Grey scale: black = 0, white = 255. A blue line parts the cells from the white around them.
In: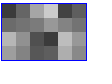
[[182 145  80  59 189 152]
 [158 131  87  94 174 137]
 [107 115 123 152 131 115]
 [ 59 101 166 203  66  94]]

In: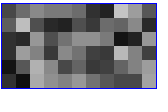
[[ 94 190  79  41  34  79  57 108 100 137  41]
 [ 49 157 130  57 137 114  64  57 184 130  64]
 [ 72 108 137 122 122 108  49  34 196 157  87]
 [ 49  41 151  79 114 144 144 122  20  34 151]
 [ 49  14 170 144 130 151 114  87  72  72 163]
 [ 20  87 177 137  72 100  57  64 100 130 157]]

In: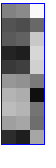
[[180 173  15]
 [ 83  77 104]
 [159 166 110]
 [188 180 116]
 [151 145 122]
 [ 44  30 166]
 [ 90  97 200]
 [ 57  63 208]
 [ 36  30 215]
 [130 138 249]]

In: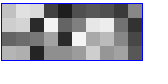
[[181 175  36 143 143 156 206 150 162  87]
 [206 212  42 244 100 128 231 237 114  50]
 [100 108 120 162  42 244 169 187 135  71]
 [193 225 219  65  30  79  87  79  58 135]]

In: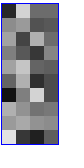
[[226  55  32  94]
 [100 176  47  76]
 [127  88  55 133]
 [140 154  82  88]
 [162 197 100  94]
 [ 40 211 108 108]
 [176 146 114 120]
 [154 169 146 140]
 [162  68 176 108]
 [ 18 127 211  76]]

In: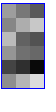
[[ 68  47   9]
 [187  98  82]
 [157 120  90]
 [149 112 104]
 [134 173 200]
 [142 181 220]]

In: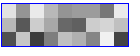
[[ 80 198  60 126 192 176 133 241  68]
 [184  88 205 168 104  96 205 213 192]
 [226 148 234 184 148 156 156 119 234]]

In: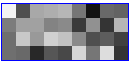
[[111 105  40  86  72 214 118 221  52]
 [111 200 153 208 194 138  79  93  64]
 [124 161 161 131 138  58 145  52 182]
 [243  79 168 174 182 118  19 105  99]]

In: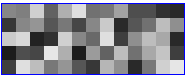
[[202 216  34  49 208 135 105 223  62 143 189 168  41]
 [ 28  78  70 230 175  28 155  98 189 113 168 196  62]
 [ 55 135 149  86 120  70 135 202  41  86 113 189 143]
 [ 62 223 189 120 149  86  55 182 143  41 120 208 230]
 [135 127 208  98 175 223 113 120 162  78  78  49  41]]
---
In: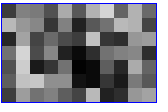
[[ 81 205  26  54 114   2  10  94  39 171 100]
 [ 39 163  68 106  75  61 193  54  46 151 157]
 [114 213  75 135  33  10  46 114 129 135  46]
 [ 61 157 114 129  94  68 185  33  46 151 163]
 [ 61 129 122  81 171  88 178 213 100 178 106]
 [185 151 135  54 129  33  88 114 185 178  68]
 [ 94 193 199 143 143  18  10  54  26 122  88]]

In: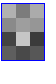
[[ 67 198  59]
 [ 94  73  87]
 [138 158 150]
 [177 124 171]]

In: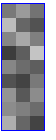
[[174 102  67]
 [188 102  82]
 [134 108  94]
 [140 127 108]
 [121 154 115]
 [ 82  67 121]
 [134 168 127]
 [148  88 140]
 [ 61  94 196]]

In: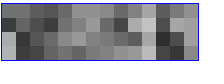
[[179  61  69 100 114 100 122 129 145 153 187  69  55 137]
 [ 61 100  77  61 114 129 153 106  69 172 194  77 166 159]
 [172  55  85 106 137 153 129 122 106  93 166  47  77 159]
 [114 114  93  85 106 145 145 137 106 129 166  93 122 145]]

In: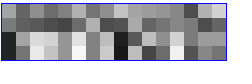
[[123  95  89  77  70 108 177  77  83 170 101 116 135 123  77 101]
 [164 101 143 108 129 177 116 143 195 164 156 149 135  77 177 210]
 [ 36 164 218 210 149 225 129 189  30  89 189 143 210 123 156 156]
 [ 36 116 233 195 149 247 129 202  24 189  70 108 241  83 135 116]]

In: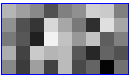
[[121  87  32 242 194 152 194  94 128]
 [144  81  53 216 167 121  47 223 167]
 [181 159 136  81 128 144 208 202 128]
 [136  59 159  66 187  73 100   4 113]
 [174  66 202 181 187  87  39 100  81]]

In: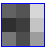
[[119  77 157]
 [ 47  61 196]
 [ 98  84 215]]

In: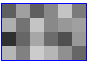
[[ 95 160  95 137 196 123]
 [ 48 102 167 108  79 152]
 [174 115 196 137 152 160]
 [182 129 204 182 144 102]]

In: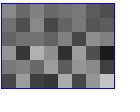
[[ 71 157  63  55 171  71 149 196]
 [121 129 105 157  92 149 137  63]
 [ 99 113 113  99 129  71 143 129]
 [137 105 129 105 113 121  92  79]
 [113  79 137  71  99 121  85  92]
 [149  55 177 143  48 157  79  26]]
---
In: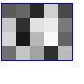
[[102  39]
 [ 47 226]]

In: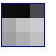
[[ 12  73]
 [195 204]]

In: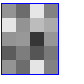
[[108 230]
 [147 188]]

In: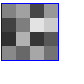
[[161  71]
 [126 227]]

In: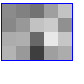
[[129 115]
 [152 194]]

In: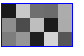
[[201 111]
 [ 76 190]]

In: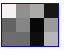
[[144 170]
 [134   7]]

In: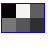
[[243  95]
 [ 86  47]]
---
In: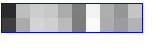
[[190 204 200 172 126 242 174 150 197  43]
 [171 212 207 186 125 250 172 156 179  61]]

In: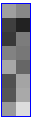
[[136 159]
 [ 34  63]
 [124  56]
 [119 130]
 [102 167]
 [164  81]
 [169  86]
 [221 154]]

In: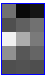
[[  9  21 113]
 [ 96 113  79]
 [172 122 241]
 [ 87 101 144]
 [ 82  78  79]]

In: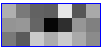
[[122  98  95 230  86 169 175]
 [151 101   5  46 150 128 148]
 [ 90 203 172 203 170 139 121]]

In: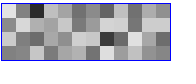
[[130  43 191 164 113 139 100 192 113 173 144 227]
 [216 176 163 200 122 155 212 209 118 205 205 139]
 [127 108 168 143 207 200  59 107 224 167 109 203]
 [134 198 123 166 178 115 222 157 193 146 134 129]]

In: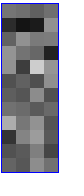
[[111  96 111 117]
 [ 20  27 145  44]
 [145 122 124  98]
 [115 103  34 148]
 [ 61 205 149 146]
 [ 97  79 143  81]
 [ 85 140  80  94]
 [107  90 105 113]
 [119 146  84 173]
 [132 156  89  52]
 [ 90 127  69  81]
 [ 87 141 113 100]]

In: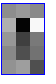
[[152 137 141]
 [  4 248 175]
 [ 63 121 151]
 [ 79 114 136]
 [158  79 146]]
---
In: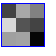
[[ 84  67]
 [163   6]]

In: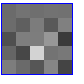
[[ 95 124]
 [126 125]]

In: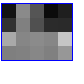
[[128  80]
 [134 139]]

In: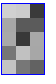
[[ 90  91]
 [ 56 168]]

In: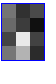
[[ 60  16]
 [234  66]]

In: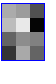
[[233   5]
 [141 129]]
